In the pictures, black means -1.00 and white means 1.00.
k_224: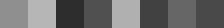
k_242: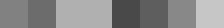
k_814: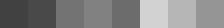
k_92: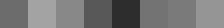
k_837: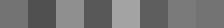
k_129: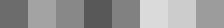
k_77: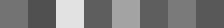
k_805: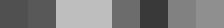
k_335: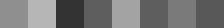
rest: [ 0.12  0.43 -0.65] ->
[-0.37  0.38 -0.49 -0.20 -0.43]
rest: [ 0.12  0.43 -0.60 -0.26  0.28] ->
[-0.26 -0.04 -0.31]

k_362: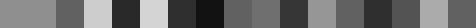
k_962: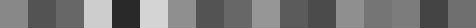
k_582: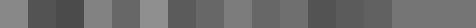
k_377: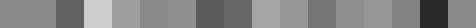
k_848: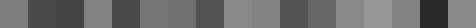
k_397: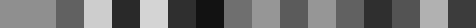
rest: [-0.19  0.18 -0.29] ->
[-0.41  0.12 -0.08 -0.03 -0.47 -0.13]
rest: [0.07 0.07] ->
[-0.24  0.61  0.24  0.07  0.12 -0.29 -0.19  0.29  0.18 -0.08  0.12  0.18
  0.02 -0.68  0.07]
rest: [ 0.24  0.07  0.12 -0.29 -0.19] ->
[ 0.29  0.18 -0.08  0.12  0.18  0.02 -0.68  0.07]
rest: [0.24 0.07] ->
[ 0.12 -0.29 -0.19  0.29  0.18 -0.08  0.12  0.18  0.02 -0.68  0.07]
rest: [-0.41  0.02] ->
[-0.19  0.12 -0.29 -0.19 -0.03 -0.19 -0.13 -0.35 -0.29 -0.24 -0.08 -0.08
 -0.08]
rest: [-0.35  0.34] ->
[-0.24]
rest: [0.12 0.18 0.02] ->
[-0.68  0.07]

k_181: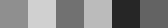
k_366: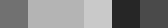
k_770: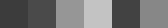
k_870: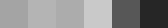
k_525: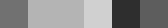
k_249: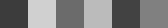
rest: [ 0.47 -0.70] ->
[-0.22]
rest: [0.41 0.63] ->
[-0.64 -0.27]
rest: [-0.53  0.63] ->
[-0.16  0.47 -0.48  0.00]
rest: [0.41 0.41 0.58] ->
[-0.70 -0.42]
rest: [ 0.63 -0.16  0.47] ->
[-0.48  0.00]

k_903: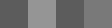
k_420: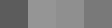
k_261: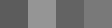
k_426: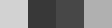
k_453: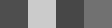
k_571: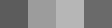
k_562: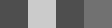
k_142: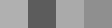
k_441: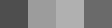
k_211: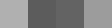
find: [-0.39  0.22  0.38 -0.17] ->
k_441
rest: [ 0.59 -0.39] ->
[-0.11]
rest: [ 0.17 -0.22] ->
[-0.05]
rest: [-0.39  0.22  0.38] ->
[-0.17]
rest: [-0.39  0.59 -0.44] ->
[-0.11]
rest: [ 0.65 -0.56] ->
[-0.44  0.38]
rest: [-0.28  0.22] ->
[ 0.43 -0.17]

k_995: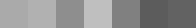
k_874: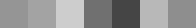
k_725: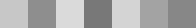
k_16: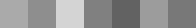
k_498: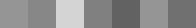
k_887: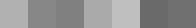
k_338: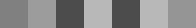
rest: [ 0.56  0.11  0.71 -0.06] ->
[0.66 0.28 0.06]
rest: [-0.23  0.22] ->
[-0.06]
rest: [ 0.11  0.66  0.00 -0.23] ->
[ 0.22 -0.06]
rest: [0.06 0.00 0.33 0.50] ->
[-0.17 -0.12]
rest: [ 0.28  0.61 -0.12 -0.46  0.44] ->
[0.11]
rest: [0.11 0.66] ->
[ 0.00 -0.23  0.22 -0.06]

